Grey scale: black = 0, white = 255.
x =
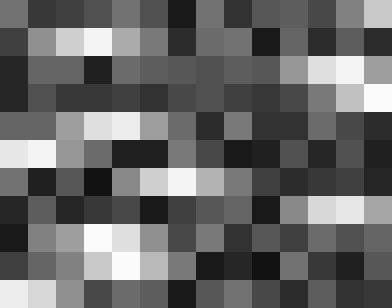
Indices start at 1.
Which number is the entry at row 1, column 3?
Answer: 64
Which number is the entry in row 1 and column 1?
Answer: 114
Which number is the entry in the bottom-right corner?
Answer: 56
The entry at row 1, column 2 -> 56
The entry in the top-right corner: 200
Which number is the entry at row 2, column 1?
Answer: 64
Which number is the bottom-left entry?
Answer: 237
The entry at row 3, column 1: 38
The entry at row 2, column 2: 144

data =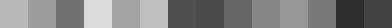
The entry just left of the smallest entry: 121
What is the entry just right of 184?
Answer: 157
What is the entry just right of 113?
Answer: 219

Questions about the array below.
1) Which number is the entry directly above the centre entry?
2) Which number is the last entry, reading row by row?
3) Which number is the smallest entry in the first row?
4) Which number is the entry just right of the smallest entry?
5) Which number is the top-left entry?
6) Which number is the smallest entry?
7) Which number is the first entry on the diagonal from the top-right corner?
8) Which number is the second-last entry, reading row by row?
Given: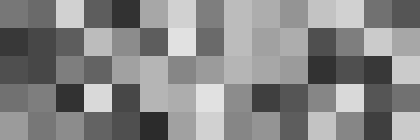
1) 106
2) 203
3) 50
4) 161
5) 119
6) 43
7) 85
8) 63

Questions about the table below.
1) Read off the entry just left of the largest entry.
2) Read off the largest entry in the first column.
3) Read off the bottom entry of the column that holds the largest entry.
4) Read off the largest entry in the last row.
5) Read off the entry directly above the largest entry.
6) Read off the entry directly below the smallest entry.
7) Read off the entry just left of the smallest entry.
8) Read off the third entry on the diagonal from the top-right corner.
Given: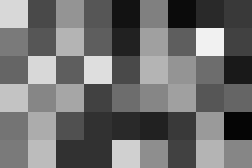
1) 94
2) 216
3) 180
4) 208
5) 41
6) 134
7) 154
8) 148

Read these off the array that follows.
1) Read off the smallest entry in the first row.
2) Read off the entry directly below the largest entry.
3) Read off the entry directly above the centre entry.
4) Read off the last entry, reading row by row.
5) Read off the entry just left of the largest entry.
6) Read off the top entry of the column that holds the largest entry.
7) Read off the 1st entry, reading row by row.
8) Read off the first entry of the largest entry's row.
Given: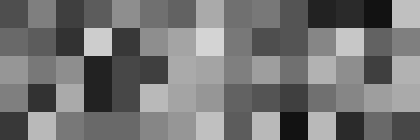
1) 18
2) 164
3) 212
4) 71
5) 164
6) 170
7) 78
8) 105

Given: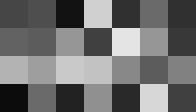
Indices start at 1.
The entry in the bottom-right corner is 64
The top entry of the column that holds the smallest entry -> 70
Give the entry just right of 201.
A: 194
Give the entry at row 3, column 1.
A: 179
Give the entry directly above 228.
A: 48
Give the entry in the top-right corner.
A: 48
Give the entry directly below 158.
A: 106
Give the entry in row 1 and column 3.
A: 18

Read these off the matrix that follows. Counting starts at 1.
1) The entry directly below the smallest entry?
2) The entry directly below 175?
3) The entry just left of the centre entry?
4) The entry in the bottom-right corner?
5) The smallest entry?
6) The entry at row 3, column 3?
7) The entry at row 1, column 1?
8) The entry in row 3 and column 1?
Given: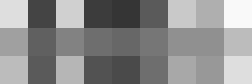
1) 103
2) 144
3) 110
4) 222
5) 53
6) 182
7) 222
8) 188

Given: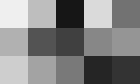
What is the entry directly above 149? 114
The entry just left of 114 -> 218
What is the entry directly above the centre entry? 22
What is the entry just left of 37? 121

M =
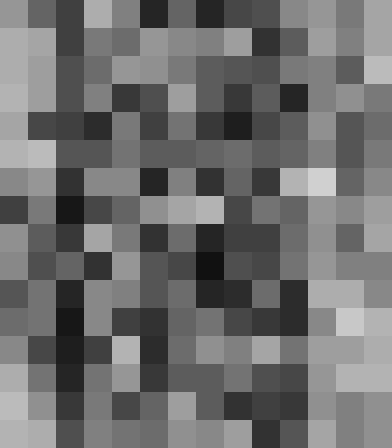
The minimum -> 17
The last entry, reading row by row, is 144
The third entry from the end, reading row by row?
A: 165
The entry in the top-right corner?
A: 165
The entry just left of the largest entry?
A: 179
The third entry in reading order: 64
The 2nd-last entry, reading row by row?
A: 128
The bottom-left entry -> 179
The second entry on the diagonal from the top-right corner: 128
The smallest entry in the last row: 50
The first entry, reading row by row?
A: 150
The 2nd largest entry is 200
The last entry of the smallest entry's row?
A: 128
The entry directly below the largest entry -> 150
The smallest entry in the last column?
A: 108
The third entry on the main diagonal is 79
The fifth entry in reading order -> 128
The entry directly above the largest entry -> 128
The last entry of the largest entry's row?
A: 136
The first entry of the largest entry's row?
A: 136
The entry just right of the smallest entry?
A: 79
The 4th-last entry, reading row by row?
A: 85
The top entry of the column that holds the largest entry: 150
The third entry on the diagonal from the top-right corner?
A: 128
